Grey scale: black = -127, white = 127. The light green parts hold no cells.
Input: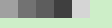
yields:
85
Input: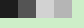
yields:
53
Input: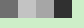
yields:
-79
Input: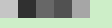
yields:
38
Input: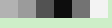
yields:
115
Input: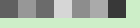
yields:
-71
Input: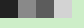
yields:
83
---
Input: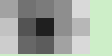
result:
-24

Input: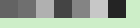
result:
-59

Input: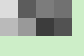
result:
58

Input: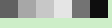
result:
71

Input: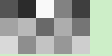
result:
14

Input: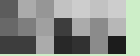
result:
-87

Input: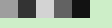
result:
-76

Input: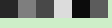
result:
-55
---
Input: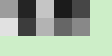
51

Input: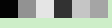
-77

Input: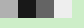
-103

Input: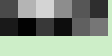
-114

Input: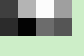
-124

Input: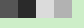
-85

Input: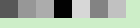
87

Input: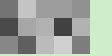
59
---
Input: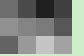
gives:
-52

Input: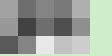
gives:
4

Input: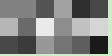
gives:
34

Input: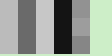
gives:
71

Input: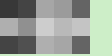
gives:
38

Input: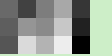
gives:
-2

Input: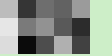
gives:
-17

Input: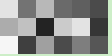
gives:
-21

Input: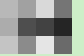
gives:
33

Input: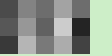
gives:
-18
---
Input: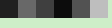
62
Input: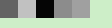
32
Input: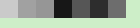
-18
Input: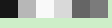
-4
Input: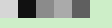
-32
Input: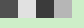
54
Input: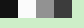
-67
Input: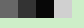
80
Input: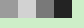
-92
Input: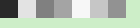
18
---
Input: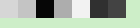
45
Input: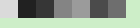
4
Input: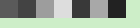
93
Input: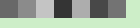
-75
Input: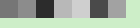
56
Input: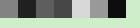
-56
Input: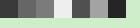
110
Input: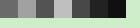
63
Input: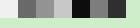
72
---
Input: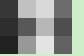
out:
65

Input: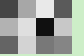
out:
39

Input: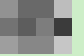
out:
-22

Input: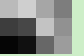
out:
79

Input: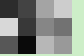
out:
-60

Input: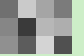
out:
74
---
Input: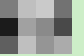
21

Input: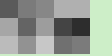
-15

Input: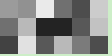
-4

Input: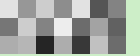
65

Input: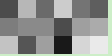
86

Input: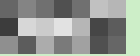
-47

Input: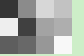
23
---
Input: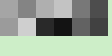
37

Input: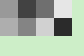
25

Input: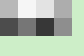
56

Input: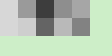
87

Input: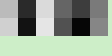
59

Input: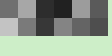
-15

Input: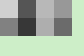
80

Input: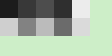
-99

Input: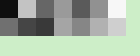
-112
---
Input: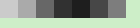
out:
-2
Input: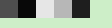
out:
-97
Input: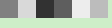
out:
60
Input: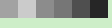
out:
-89
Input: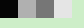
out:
101
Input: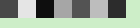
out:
-83
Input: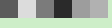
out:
49
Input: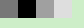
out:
94
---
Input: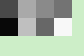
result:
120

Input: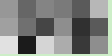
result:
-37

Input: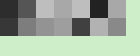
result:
9

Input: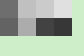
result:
-72

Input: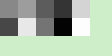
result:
125

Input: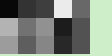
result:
-45

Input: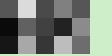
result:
11

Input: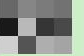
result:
-54
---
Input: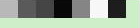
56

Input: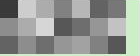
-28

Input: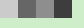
75

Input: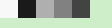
120

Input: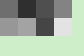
23

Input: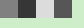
0

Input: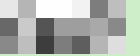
9

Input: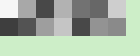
-65

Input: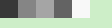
-71
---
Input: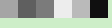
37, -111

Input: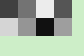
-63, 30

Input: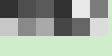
-78, 92

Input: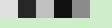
96, 11

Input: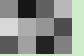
10, 0

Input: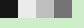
-105, -12

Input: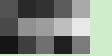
-45, -4

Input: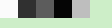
123, 62

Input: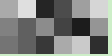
42, -81
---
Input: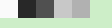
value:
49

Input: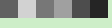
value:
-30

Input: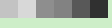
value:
2

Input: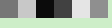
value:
-9

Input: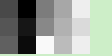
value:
-105

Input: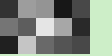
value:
-86

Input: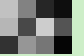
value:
-89

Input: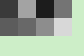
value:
-35
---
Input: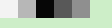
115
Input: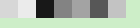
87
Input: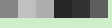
5
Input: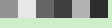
19
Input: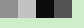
15
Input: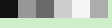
-110
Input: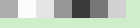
45
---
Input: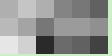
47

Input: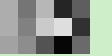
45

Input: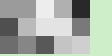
27

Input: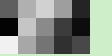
-32

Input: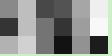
9

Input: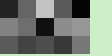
-91
